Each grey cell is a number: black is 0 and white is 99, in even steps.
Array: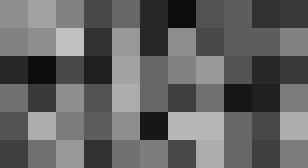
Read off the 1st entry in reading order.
55
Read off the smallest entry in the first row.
5
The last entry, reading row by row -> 48
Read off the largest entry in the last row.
67
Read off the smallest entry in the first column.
15
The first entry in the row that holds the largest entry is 51
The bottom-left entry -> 25
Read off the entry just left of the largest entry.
55
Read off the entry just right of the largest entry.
19
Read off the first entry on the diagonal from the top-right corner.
22
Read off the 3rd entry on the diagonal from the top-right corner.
32
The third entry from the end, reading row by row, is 40
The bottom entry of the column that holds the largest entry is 59
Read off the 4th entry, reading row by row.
28
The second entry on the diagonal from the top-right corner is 36
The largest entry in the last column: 67
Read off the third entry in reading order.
51
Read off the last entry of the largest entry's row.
51
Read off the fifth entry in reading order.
40
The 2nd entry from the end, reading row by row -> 25

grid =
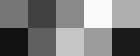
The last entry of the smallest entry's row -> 10
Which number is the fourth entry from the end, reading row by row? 37
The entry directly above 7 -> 46

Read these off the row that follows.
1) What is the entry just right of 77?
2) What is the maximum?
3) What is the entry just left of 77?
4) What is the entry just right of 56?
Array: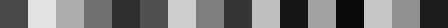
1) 56
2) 88
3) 4
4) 11

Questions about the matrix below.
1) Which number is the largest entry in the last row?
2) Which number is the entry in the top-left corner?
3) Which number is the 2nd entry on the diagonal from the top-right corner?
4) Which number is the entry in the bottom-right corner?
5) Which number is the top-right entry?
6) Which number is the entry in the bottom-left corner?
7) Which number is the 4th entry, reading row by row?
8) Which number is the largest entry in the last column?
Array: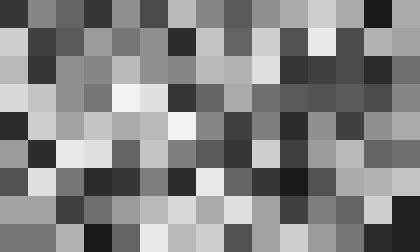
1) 90
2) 21
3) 69
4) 13
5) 66
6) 46
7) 21
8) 76

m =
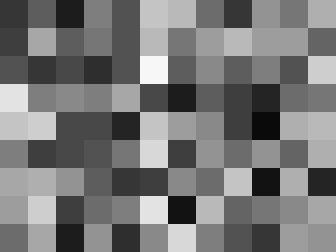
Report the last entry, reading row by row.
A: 57
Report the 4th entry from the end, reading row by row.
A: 32
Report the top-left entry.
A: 21
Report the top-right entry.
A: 68
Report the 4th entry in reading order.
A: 49
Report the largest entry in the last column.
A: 80
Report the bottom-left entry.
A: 42
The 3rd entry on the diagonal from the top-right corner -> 49
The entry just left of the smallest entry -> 24
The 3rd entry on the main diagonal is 28
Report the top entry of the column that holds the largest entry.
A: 76
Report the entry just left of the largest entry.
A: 32
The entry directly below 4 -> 57
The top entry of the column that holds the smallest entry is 57
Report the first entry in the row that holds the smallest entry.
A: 76
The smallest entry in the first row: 11
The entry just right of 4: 68
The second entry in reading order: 36
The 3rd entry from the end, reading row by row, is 21
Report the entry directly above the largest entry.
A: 72
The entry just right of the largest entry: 36
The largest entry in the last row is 84
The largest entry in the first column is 88
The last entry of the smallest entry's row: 72
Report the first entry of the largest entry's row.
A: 32

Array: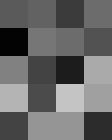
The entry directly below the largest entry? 58
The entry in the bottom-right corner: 17
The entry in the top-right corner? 42
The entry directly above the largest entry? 11
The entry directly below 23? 42
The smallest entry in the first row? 23

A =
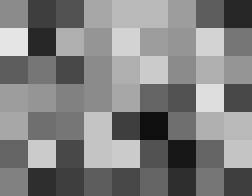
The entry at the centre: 65
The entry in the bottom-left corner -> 50
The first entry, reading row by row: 54
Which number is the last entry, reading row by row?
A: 24
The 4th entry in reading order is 65
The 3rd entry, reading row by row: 32
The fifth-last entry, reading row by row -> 28
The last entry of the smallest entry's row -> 72
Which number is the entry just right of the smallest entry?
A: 43
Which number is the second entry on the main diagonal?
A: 15
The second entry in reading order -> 24
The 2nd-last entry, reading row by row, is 46
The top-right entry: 15
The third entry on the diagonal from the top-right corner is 54
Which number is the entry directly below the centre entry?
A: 24

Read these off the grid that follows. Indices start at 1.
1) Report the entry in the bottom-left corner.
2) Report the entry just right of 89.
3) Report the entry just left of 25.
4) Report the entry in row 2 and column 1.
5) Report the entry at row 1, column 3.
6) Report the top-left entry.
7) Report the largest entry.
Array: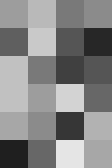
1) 12
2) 65
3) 47
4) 37
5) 47
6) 61
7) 89

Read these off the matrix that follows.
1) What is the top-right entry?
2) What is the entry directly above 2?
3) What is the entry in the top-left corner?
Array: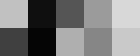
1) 84
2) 6
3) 75

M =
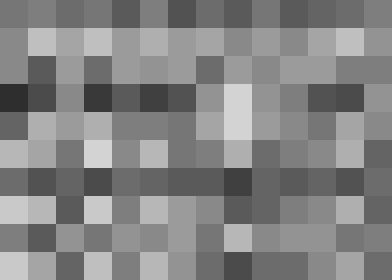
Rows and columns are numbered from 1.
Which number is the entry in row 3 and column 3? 60
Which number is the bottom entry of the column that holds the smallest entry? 78
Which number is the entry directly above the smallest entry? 53
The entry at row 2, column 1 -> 53
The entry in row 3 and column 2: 35
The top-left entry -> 46
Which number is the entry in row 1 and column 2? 49
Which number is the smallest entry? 18
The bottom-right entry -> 42
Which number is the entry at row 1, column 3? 42

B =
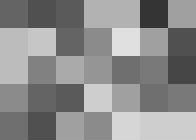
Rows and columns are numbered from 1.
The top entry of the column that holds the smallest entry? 20
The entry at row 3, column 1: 73
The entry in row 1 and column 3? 35
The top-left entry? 39
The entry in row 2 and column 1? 73
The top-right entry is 62
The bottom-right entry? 80
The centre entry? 58
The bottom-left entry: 43
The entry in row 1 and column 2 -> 31

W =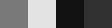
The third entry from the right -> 88
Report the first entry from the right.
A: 19

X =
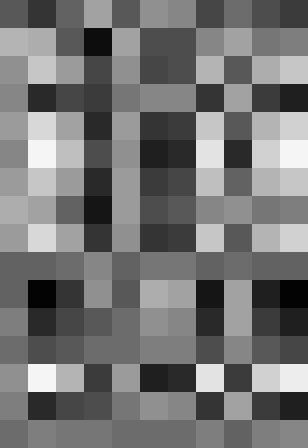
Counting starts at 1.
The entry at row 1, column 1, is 34
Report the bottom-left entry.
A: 42
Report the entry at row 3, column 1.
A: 56
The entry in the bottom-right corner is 52
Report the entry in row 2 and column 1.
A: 70
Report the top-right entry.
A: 23
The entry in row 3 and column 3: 60
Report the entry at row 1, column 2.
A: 20
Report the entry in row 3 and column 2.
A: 77
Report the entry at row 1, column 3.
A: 38
